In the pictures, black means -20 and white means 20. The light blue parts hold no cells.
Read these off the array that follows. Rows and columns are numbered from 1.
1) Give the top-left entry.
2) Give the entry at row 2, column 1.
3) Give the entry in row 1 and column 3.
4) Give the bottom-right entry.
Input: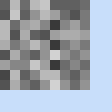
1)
-5
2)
-7
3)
-3
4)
3

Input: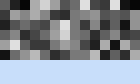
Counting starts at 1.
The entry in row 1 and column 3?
-19
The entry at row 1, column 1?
-5
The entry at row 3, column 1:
-15
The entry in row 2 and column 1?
-11
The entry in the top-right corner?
-19
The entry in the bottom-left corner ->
-17
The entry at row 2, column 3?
1
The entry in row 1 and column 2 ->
-15
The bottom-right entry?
7

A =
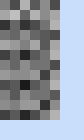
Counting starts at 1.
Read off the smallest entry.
-16
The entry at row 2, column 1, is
6
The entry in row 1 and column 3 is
8
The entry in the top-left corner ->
0
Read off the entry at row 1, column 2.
-8
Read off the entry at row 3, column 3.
-12
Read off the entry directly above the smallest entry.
2
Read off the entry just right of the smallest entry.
-6
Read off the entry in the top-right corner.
-8
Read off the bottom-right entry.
8
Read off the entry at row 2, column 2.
10
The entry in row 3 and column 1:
-12
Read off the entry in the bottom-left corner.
-10

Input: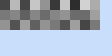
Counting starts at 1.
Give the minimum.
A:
-13
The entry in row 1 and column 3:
-9
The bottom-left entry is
3
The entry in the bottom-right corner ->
-1
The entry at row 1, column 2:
9
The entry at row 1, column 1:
-9
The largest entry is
13

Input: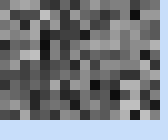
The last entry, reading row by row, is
0
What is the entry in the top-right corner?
-2
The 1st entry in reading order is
-4
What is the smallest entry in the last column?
-16
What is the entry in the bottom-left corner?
-8
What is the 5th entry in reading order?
-10
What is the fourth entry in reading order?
4
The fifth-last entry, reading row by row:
2
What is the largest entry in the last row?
10
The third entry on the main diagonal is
-14
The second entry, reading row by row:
4
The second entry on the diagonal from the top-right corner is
4
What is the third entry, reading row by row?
6

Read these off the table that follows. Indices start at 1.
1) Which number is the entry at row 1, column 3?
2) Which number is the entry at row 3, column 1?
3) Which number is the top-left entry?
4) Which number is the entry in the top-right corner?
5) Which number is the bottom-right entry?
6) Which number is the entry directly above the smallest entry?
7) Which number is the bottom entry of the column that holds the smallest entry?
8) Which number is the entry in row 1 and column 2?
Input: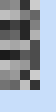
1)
-12
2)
-14
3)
0
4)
12
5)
-12
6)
8
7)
-2
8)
2

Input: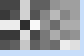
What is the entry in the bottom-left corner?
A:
-7
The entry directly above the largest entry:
-7
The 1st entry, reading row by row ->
-9
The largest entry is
19
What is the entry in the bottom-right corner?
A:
15
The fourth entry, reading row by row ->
-5
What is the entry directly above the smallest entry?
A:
13
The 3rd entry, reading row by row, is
13
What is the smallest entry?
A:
-13
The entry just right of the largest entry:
3
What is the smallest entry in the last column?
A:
3
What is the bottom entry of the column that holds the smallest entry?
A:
11

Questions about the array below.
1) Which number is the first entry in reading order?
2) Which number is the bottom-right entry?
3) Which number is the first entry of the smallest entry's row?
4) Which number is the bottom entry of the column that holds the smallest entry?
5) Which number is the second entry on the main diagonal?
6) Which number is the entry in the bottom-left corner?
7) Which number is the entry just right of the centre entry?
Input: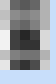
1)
12
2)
12
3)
18
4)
-12
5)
2
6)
16
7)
-10

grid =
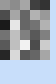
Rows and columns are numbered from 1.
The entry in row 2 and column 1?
-8
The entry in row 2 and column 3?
-4
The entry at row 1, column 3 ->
6
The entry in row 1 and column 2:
2
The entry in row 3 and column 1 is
-16
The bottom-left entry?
-14
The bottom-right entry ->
6
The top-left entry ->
4
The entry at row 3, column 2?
16

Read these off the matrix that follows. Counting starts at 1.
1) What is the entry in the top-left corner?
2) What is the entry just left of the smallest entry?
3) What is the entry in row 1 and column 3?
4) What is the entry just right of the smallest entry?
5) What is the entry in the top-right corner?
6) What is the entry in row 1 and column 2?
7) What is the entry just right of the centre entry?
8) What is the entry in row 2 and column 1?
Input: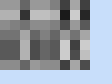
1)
4
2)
8
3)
-4
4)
12
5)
-10
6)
4
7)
-4
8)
8
